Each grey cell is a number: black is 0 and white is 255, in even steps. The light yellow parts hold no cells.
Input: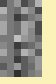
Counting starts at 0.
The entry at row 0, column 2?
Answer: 152
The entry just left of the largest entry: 121
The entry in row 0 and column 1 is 121
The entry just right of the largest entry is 152
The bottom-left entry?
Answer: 136
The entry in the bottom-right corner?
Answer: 136
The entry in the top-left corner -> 76
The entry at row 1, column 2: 108
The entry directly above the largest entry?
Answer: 108
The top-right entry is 178
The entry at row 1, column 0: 178
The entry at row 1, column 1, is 121
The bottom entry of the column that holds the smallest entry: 48
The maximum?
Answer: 191

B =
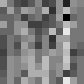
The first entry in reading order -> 174
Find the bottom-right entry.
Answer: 119
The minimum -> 2
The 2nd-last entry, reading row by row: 159
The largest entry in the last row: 232
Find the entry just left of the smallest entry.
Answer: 159
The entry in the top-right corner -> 133
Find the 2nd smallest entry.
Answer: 33
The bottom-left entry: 103
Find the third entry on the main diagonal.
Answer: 119
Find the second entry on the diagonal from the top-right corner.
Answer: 133
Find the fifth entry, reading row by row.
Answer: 90
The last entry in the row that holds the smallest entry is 119
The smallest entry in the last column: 90

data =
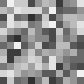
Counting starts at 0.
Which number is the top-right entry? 227
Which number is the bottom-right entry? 105
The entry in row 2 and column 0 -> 74
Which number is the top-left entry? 120
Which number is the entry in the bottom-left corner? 74
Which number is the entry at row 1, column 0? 187
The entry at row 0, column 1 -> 241
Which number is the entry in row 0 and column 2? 201
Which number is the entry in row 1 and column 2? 227
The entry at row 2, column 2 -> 105

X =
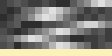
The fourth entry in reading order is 77
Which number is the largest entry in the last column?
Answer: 196
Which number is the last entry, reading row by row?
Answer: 90
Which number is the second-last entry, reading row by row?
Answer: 77
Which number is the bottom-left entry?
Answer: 77
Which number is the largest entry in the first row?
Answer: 223
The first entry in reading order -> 61
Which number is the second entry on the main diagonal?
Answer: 45
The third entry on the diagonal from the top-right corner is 61
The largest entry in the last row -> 223
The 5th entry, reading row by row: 61
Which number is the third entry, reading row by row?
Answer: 90
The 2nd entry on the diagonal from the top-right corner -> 61
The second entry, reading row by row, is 77
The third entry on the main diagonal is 90
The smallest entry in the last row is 45
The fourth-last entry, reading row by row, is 104

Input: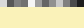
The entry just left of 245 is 113
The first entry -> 217
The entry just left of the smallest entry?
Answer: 75
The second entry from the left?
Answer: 87

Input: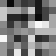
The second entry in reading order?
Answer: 10
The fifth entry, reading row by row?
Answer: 66
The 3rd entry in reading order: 95
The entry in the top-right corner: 152
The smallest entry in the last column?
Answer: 95
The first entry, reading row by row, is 123
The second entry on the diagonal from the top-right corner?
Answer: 66
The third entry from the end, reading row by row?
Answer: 54
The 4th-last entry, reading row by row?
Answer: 216
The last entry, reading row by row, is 137
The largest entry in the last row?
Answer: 231
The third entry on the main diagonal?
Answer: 39

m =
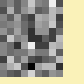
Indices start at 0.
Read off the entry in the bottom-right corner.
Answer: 133
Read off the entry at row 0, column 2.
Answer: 94
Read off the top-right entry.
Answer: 80
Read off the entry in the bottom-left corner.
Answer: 121
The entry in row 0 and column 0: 109
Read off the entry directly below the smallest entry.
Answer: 211
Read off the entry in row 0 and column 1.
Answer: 133
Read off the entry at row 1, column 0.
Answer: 80
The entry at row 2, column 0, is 133
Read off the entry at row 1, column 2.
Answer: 94
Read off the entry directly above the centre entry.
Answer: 49
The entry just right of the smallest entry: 161
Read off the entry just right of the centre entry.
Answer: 49
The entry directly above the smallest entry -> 80

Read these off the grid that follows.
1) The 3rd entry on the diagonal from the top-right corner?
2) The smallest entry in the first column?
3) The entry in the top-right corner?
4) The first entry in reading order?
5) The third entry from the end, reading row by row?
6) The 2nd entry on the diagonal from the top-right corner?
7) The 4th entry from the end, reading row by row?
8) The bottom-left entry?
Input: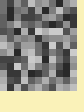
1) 112
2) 67
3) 174
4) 112
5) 174
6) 112
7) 81
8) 190

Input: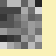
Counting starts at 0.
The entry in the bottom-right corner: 128
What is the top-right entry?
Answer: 38
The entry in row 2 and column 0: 54
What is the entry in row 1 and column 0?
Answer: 68
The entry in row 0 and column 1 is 187
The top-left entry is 99
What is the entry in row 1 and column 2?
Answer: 68
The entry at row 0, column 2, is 187

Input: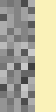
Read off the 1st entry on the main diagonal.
132
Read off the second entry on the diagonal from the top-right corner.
161
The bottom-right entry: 148
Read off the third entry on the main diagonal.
132
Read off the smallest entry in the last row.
117
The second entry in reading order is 117
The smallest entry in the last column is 64
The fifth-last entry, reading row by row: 148
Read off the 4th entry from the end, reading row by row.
132
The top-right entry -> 173
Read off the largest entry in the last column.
201
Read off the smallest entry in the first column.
76
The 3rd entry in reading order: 132
